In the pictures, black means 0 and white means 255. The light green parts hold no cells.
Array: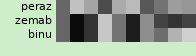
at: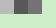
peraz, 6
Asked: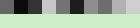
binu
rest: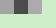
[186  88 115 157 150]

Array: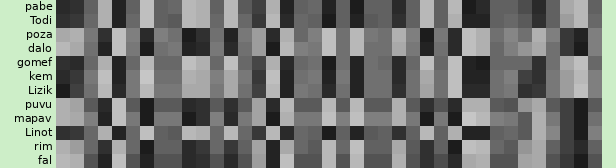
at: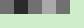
kem, 24
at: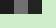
gomef, 20

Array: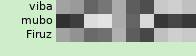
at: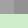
Firuz, 1
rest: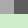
[ 78 200 207 192]

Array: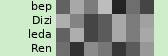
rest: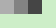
[ 91 168 124 160]
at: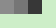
Ren, 3
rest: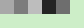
[69]
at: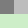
bep, 3
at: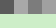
Dizi, 4
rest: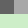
[124 189  35 110  69]
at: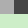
leda, 2

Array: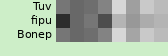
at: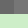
fipu, 2
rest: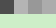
[180]
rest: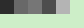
[152 172 180]

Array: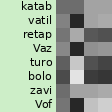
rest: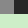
[144 150]
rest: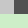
[68]
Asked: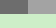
katab
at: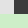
bolo, 2

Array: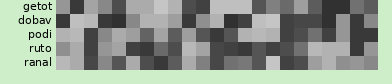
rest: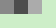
[171 197 178  77  65 191 191 191  85 128 106 158  92  49  49 113  92]
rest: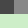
[ 85 171  77  57  92 171 128  71 113 120  85 197  65  77 158 178 143 150
 136]
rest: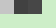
[ 71  49 150  57 136]
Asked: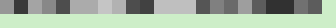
getot
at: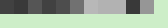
ruto, 13
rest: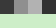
[ 65 191 197  65  71  71  49 150  57 136]
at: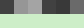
ruto, 3

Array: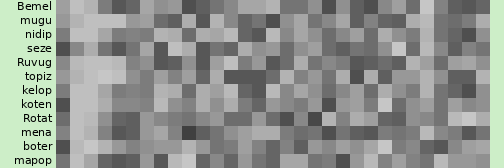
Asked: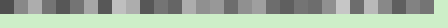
seze
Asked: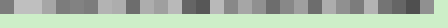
kelop
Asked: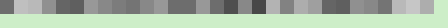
Rotat
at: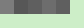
Ruvug, 21
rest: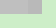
[130 144  87  95 144  87 159 191 124 152  87 109 173 116 136 124  87  95
 109  95 179 159 109 159 166 144]
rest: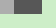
[ 87 109 179 130 152 116 173  79 173  95 152 152 179 144  95  95 179]

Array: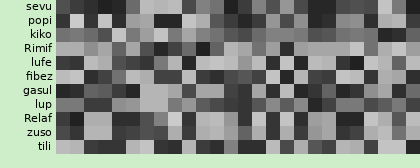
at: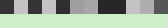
Relaf, 14
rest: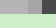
[166 166  66  53 166  47 187  39  53  99  39  53 143 166  47 107]
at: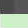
fibez, 13
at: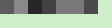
lup, 17

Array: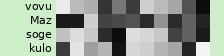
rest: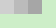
[82 12]
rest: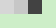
[97 27]

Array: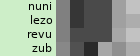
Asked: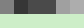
lezo
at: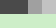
nuni, 3
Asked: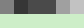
nuni

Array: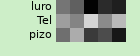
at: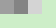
Tel, 1
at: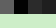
luro, 2

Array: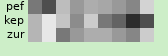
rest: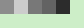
[78]
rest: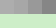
[211]
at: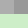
zur, 6
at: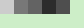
kep, 5
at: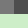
pef, 1

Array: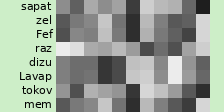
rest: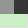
[214 192 155  88  46]
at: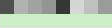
tokov, 2
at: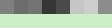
Lavap, 1
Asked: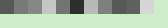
zel

